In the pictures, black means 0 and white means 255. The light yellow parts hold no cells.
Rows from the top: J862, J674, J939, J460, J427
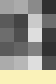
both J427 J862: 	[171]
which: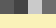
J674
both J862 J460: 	[48]

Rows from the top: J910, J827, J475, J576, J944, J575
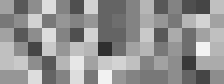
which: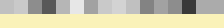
J944
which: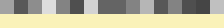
J910
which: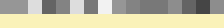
J575

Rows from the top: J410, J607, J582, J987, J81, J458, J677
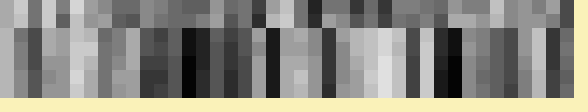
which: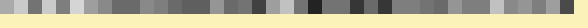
J410
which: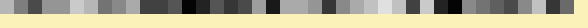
J81
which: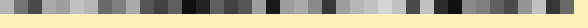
J582

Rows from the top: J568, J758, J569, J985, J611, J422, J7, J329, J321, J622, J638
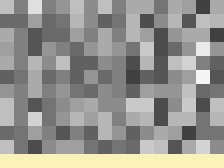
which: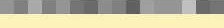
J7
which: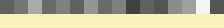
J422

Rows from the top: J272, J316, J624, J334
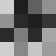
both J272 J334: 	[207]
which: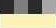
J624
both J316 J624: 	[42]
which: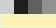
J272

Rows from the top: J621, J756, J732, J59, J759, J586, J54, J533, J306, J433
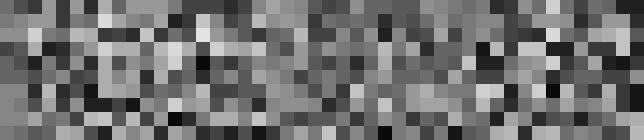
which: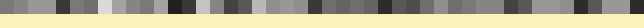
J756
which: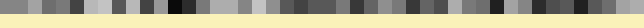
J306
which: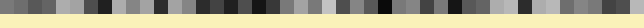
J433
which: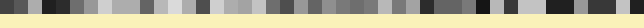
J59
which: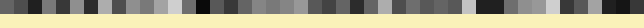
J759
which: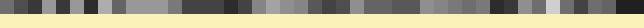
J621

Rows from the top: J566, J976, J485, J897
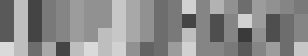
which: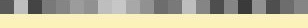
J485
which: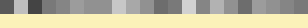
J566

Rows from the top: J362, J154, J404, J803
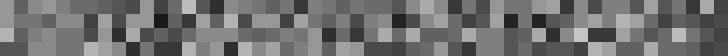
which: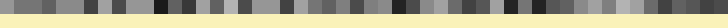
J154
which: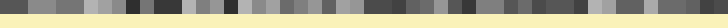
J803
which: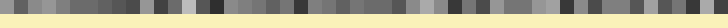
J362

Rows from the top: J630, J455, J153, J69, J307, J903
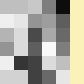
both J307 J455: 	[239]
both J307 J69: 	[219]
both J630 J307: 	[191]
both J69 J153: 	[219]
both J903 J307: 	[65]

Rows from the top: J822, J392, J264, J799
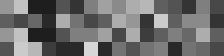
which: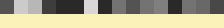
J799
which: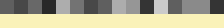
J392
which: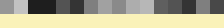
J822

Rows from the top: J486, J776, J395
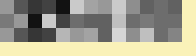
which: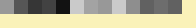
J486
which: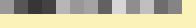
J395
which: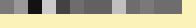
J776

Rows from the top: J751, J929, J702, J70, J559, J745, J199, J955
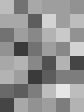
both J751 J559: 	[168]
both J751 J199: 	[189]
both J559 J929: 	[168]
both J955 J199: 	[125]
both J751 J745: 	[158]

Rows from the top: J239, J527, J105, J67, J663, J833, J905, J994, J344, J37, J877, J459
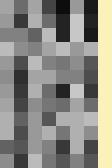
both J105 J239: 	[25]
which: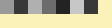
J905
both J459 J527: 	[56]
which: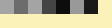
J239

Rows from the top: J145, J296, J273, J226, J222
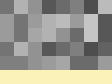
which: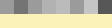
J296
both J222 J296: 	[155]
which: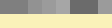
J222

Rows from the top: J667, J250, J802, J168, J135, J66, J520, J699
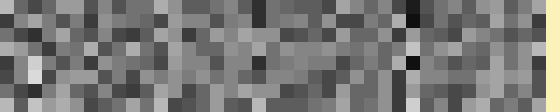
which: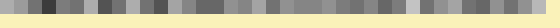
J168
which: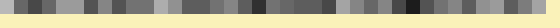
J667
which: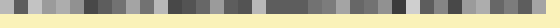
J699
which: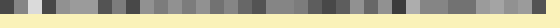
J66

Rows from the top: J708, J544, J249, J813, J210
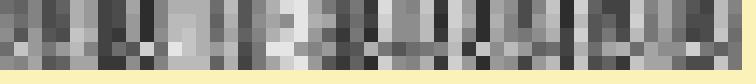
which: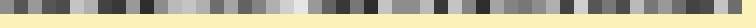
J249
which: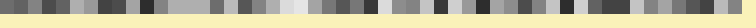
J708
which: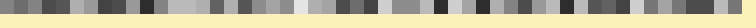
J544
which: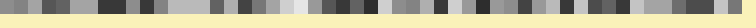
J210

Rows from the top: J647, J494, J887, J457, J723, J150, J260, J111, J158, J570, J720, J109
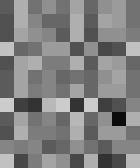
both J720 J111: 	[133]
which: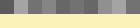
J150
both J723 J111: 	[81]
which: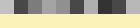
J109

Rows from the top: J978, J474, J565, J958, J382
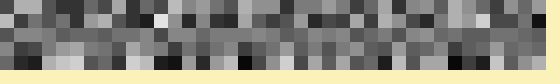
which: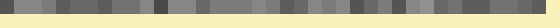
J565
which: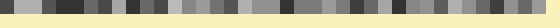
J978
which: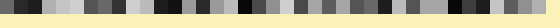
J382

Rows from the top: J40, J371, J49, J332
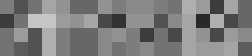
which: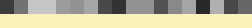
J371
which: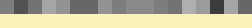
J40
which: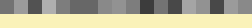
J49
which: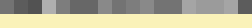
J332

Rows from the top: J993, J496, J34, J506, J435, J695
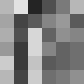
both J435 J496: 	[90]
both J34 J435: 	[99]

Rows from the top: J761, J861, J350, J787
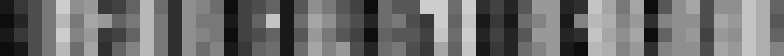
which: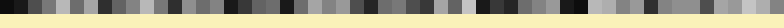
J787
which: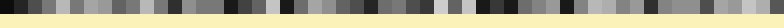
J861
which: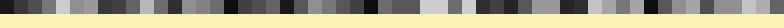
J761

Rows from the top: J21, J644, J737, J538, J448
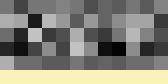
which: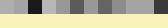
J644
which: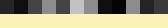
J538
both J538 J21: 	[68]
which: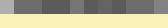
J448
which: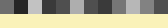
J737

